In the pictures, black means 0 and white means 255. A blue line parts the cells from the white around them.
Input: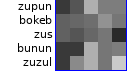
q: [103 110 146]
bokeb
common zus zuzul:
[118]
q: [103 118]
zus
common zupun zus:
[85]
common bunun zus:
[118]

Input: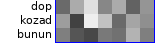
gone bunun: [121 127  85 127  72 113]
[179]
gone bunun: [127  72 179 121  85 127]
[113]

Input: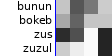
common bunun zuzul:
[204]
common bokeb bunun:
[197]

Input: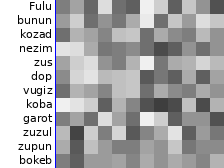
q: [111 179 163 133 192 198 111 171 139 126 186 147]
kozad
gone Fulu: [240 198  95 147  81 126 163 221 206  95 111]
[103]
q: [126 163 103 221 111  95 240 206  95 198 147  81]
Fulu
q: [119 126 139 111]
nezim

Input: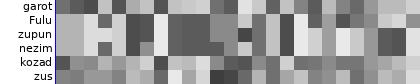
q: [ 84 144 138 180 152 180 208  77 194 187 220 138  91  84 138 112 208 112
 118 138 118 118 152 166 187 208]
kozad
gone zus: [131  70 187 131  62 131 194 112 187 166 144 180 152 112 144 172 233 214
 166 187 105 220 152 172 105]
[125]
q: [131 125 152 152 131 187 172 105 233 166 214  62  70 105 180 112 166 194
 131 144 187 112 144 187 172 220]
zus
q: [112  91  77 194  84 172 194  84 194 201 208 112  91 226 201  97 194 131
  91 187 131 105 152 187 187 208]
garot
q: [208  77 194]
kozad

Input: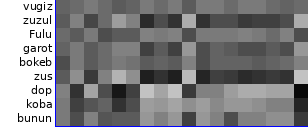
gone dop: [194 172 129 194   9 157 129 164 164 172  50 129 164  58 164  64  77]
[23]
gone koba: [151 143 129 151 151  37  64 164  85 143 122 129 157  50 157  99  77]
[137]
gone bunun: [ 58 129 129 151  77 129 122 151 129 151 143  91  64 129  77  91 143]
[85]
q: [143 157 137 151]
koba
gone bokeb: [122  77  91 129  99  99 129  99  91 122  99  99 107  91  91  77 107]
[114]
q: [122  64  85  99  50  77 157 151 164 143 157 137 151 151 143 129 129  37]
koba
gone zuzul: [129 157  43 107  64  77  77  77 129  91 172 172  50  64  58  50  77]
[70]

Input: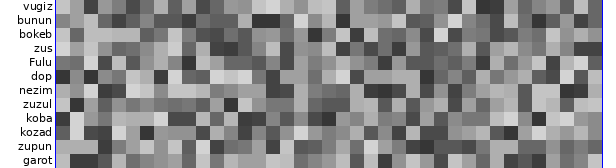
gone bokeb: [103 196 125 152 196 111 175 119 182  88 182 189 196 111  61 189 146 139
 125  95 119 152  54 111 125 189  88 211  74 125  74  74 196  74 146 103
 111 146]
[82]
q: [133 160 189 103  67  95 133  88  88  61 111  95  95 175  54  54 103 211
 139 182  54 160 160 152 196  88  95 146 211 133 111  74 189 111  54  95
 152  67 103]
bunun
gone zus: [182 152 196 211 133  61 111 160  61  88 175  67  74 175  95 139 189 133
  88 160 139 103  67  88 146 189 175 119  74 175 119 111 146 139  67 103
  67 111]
[204]
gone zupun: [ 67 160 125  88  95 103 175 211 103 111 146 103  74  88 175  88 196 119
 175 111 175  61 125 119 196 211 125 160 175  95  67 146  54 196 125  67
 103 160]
[168]
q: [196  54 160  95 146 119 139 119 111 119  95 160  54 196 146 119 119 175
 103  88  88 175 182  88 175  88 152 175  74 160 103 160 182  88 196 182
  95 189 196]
zuzul
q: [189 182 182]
bokeb

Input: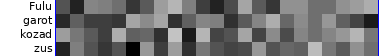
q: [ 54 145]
Fulu
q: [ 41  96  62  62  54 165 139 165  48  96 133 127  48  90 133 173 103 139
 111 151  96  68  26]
garot

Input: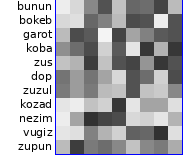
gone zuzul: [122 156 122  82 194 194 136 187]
[202]
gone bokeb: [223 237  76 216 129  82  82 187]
[103]
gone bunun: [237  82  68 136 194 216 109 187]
[103]
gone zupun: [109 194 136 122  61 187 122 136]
[172]
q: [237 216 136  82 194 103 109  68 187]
bunun
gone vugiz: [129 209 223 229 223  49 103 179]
[97]
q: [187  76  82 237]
bokeb

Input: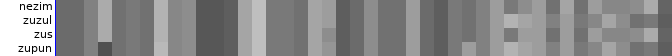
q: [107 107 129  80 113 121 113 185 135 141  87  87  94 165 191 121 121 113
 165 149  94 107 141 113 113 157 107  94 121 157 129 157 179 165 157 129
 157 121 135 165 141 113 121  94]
zupun
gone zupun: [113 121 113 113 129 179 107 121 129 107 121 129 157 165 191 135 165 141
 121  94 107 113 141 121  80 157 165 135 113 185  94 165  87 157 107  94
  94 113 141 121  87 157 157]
[149]

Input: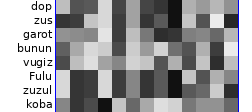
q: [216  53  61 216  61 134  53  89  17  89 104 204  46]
zuzul
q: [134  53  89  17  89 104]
zuzul
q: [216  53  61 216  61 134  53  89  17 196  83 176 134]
Fulu
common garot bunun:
[61]
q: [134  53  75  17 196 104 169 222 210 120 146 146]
koba

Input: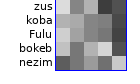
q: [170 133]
koba
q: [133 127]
koba
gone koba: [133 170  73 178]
[127]
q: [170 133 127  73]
koba
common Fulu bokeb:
[119]
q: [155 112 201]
nezim
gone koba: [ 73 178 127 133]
[170]

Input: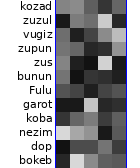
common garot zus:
[25]
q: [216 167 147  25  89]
nezim

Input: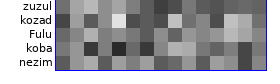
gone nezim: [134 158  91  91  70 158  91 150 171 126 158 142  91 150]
[105]
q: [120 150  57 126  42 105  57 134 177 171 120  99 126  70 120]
koba
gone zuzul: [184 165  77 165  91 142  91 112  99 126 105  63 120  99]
[83]

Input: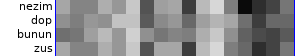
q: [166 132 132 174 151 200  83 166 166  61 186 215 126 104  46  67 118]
zus

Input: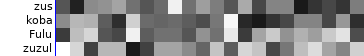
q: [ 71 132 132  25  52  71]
zus
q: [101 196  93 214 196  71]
zuzul
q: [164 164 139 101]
zuzul
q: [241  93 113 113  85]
Fulu
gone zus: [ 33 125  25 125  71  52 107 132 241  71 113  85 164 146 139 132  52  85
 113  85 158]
[170]
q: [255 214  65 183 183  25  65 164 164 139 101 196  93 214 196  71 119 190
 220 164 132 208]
zuzul
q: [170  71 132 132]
zus

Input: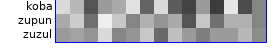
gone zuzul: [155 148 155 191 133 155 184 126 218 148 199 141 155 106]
[163]
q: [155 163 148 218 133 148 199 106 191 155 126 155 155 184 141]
zuzul
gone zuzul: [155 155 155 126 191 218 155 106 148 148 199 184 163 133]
[141]
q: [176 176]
zupun
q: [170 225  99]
koba

